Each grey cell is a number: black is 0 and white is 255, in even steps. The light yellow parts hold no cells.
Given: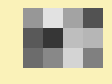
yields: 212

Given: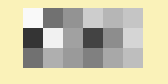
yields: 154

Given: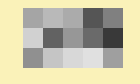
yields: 216

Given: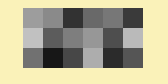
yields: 71

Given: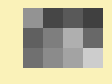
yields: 163

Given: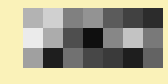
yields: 113

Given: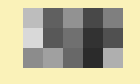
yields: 104

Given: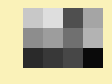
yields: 71

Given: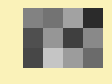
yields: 156

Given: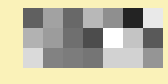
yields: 124
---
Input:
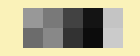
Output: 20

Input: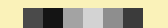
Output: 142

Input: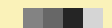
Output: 37

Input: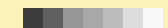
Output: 221

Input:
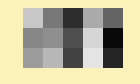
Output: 170

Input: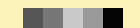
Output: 154
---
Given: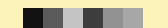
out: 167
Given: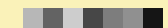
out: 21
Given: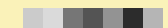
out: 181
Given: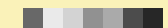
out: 39
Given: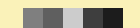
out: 28
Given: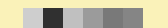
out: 133
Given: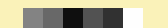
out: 254
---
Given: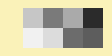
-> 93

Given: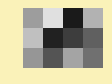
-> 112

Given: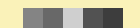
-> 61

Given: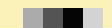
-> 211

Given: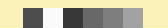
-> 162

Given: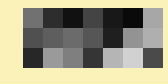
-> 74
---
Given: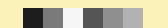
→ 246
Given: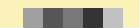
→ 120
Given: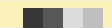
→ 220
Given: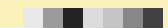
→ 35
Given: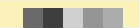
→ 207
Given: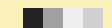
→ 239
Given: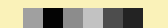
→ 140
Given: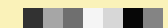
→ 111
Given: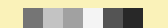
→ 161
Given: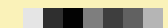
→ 3
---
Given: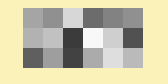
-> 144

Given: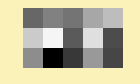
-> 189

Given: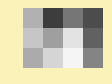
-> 76

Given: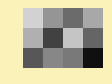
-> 168

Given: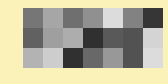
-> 54

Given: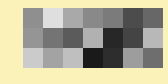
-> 103

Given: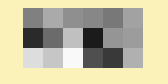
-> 162
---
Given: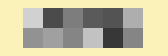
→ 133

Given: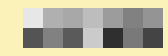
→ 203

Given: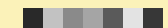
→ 165

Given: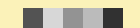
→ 215

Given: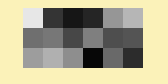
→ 142

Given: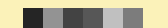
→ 67
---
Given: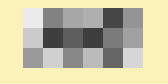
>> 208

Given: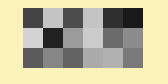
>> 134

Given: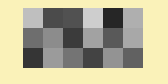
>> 155

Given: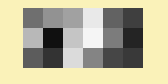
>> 51

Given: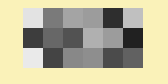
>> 68

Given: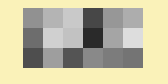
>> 158
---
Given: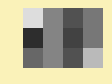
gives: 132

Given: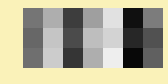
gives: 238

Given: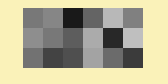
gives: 163

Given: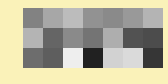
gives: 210

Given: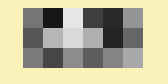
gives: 94

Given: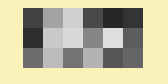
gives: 179

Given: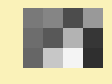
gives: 199

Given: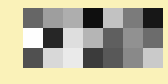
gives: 88
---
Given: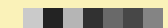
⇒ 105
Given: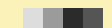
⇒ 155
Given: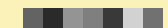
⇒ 57
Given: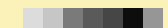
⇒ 70
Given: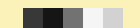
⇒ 114
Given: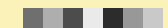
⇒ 44
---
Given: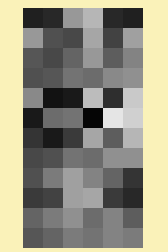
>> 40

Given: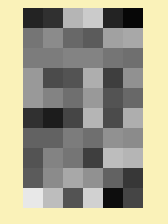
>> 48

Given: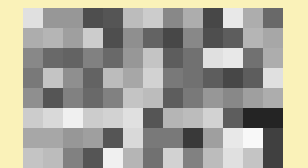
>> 151

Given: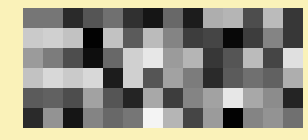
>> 118

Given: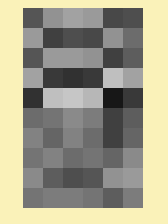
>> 146
